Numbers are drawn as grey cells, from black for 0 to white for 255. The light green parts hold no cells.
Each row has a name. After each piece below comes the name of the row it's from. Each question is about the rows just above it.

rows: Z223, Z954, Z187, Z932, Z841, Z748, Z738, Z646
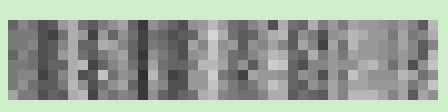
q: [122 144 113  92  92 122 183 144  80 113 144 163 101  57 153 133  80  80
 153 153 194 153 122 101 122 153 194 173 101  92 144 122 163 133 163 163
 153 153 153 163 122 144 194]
Z738
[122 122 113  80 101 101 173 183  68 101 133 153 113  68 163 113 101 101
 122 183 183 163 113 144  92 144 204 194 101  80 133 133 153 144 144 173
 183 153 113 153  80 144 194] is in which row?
Z841
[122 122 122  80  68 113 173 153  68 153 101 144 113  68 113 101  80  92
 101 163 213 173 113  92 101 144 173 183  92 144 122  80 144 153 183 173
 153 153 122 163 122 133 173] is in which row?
Z954
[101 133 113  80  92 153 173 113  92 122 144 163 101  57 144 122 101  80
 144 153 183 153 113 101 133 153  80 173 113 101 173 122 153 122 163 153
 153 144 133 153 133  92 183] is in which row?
Z223

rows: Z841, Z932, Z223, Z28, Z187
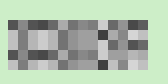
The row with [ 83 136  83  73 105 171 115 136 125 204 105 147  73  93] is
Z841
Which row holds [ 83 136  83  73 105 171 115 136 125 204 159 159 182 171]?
Z28

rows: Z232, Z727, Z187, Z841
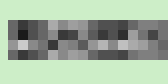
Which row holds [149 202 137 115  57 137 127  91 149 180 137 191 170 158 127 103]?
Z187
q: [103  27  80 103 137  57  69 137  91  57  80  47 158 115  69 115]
Z727
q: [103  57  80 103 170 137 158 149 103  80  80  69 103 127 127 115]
Z232

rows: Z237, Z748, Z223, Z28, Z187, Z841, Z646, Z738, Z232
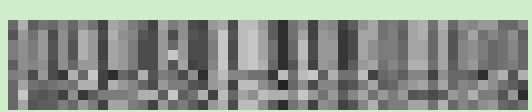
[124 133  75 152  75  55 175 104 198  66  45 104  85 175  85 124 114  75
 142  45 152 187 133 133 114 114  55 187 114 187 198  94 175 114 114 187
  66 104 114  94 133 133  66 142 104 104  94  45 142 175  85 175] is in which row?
Z841
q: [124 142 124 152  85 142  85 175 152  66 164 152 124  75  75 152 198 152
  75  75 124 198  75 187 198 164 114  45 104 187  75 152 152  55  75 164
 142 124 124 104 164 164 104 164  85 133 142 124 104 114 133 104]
Z28
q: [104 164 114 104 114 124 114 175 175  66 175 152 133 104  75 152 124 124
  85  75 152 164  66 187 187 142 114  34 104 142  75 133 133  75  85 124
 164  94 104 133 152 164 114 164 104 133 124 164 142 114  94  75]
Z646

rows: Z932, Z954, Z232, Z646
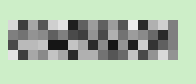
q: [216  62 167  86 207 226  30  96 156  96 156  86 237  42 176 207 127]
Z932
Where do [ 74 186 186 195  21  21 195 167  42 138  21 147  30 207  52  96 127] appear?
Z232
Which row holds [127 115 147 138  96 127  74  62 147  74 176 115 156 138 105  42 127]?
Z954

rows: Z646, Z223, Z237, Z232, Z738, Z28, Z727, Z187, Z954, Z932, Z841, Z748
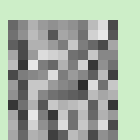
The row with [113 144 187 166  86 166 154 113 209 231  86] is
Z223
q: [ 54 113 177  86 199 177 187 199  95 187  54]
Z954

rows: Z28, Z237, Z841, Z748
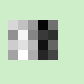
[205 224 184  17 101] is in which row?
Z841
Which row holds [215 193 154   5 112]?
Z28
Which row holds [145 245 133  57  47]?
Z237

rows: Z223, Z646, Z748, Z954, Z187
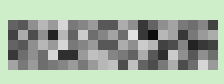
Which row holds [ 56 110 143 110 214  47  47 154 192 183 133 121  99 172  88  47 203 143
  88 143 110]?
Z954
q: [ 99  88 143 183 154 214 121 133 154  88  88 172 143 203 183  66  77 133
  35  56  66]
Z748
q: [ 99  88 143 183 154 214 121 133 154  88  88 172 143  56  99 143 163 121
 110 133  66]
Z223
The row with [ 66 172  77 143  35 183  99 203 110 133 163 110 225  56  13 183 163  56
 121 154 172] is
Z646

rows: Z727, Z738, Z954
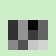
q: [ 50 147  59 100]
Z738
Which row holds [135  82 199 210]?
Z954
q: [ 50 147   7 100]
Z727

